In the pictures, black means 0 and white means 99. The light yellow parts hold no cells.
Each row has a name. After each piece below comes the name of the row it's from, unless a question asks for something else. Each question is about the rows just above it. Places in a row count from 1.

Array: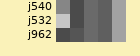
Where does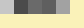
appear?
j532
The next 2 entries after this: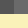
| 37 | 63 |

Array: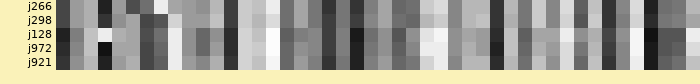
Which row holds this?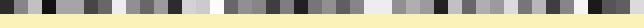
j972
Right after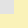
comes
| 95 |
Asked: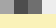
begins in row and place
j128, 6

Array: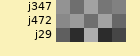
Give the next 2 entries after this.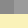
| 43 | 63 |
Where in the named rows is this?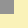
j347, 1
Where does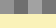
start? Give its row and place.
j347, 1
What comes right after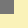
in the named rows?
| 50 |

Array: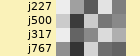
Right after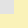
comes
| 49 |
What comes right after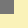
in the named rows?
| 53 |
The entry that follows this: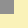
| 20 |
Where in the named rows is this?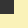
j767, 2
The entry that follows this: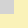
| 43 |

